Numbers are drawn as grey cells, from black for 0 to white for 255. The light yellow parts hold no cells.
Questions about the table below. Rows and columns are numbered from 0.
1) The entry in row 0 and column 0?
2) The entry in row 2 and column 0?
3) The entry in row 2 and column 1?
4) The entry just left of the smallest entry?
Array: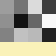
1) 157
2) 130
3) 193
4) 144

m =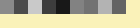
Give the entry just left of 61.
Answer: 201
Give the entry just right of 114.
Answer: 179
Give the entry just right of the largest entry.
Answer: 61

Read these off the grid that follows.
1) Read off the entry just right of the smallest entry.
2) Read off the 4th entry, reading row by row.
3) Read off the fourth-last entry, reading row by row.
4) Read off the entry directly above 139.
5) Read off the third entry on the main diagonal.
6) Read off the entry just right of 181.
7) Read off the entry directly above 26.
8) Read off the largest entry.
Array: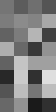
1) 48
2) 84
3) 104
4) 92
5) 181
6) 64
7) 117
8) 222

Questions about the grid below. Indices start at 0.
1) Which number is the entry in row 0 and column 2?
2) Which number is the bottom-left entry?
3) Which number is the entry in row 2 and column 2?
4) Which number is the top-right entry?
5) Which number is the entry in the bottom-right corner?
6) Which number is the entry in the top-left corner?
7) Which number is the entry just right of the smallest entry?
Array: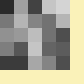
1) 66
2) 59
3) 189
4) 212
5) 78
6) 43
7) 160

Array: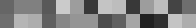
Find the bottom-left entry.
110
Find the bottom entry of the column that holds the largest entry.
135
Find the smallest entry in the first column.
102
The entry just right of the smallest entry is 48
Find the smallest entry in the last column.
110
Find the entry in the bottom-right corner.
173

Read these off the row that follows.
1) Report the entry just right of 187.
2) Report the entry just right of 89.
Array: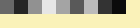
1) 51
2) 187

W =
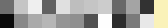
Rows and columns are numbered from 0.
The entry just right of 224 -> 190
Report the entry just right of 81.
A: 254
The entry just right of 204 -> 104
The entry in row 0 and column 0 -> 110
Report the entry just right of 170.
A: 182
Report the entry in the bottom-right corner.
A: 232
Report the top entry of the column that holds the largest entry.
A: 204

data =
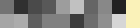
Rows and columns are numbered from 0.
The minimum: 34
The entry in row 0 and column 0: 115
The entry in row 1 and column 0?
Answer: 165

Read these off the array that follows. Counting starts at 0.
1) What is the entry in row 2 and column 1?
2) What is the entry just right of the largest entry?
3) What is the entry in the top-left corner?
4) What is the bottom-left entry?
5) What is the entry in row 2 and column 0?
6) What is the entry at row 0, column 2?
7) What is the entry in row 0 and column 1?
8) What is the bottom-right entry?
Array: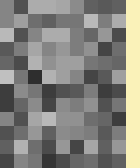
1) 81
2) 118
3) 133
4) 69
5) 185
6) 172
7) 81
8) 96

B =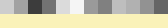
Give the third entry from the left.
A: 60
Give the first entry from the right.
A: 101
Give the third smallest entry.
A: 114
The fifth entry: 219

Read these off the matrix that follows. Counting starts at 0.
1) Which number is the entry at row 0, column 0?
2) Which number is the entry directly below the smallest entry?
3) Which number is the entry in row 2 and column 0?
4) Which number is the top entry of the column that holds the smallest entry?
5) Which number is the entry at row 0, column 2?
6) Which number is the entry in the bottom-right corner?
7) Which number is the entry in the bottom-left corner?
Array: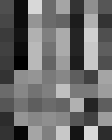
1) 79
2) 143
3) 59
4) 12
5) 216
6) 44
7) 51

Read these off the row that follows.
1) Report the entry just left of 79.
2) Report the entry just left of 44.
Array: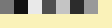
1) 233
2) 196

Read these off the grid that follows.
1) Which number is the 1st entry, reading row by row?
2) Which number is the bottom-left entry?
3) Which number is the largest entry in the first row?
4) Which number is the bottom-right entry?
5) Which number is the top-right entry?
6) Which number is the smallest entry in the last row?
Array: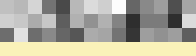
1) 192
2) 109
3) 252
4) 94
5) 165
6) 53
